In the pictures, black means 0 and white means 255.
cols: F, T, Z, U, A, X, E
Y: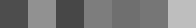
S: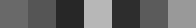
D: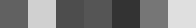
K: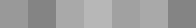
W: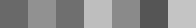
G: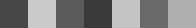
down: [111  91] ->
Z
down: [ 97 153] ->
F

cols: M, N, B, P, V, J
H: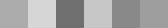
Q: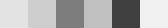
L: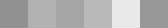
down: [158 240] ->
J
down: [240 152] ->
J

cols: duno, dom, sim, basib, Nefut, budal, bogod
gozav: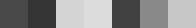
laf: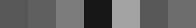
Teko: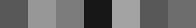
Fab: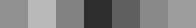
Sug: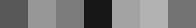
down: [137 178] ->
budal
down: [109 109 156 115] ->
bogod

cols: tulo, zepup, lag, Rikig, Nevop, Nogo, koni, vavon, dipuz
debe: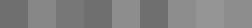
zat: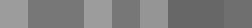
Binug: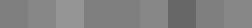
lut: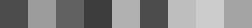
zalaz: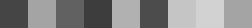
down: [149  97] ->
lag
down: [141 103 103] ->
koni

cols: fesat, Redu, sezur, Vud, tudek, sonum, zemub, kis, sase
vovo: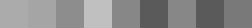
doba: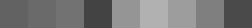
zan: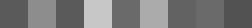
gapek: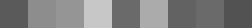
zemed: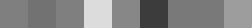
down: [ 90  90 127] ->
fesat
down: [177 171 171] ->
sonum
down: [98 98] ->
zemub
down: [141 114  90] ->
sezur

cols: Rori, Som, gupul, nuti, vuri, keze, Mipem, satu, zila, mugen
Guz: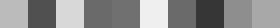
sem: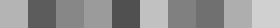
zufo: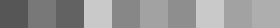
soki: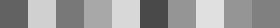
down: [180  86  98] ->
Rori
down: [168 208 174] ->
mugen
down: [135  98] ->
gupul
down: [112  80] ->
vuri
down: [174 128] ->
mugen

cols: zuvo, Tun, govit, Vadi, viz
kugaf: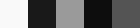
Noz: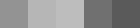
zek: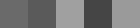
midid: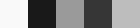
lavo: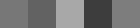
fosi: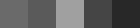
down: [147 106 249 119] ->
zuvo
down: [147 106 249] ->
zuvo
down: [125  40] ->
viz
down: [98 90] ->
Tun
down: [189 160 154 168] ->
govit

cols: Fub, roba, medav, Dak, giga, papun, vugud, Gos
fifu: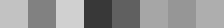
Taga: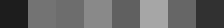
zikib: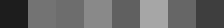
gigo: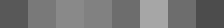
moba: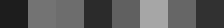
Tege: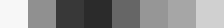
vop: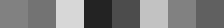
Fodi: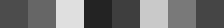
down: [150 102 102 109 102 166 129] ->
vugud
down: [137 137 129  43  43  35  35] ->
Dak
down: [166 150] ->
papun

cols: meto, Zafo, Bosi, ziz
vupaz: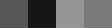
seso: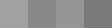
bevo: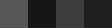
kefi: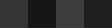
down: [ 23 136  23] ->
Zafo
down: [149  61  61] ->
Bosi
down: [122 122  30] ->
ziz
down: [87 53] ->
meto
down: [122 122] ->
ziz
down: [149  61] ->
Bosi

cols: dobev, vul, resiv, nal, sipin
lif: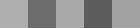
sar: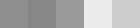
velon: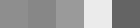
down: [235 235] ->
nal
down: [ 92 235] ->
nal
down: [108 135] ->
vul
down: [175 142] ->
dobev

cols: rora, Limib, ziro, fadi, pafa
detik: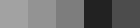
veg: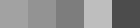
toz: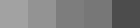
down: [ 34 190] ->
fadi
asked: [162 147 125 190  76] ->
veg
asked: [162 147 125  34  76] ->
detik
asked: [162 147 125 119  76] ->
toz
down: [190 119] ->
fadi

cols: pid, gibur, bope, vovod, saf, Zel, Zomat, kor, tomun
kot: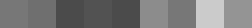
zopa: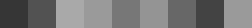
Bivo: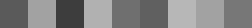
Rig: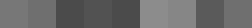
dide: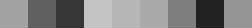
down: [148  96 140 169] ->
Zel
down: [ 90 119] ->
pid
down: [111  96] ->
gibur
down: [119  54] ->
pid

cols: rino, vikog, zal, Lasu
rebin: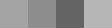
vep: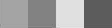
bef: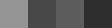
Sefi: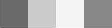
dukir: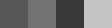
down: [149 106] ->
rino
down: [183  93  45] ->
Lasu
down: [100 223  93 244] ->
zal
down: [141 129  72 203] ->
vikog

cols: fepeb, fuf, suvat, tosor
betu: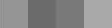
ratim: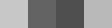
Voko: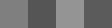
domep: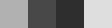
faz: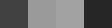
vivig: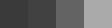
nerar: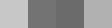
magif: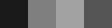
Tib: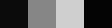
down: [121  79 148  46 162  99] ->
suvat
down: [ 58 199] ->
fepeb
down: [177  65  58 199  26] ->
fepeb
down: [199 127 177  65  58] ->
fepeb
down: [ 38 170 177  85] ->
tosor
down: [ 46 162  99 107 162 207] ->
suvat

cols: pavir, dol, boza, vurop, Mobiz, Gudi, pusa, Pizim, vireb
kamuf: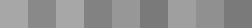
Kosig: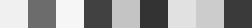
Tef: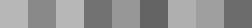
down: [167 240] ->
pavir
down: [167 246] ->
boza

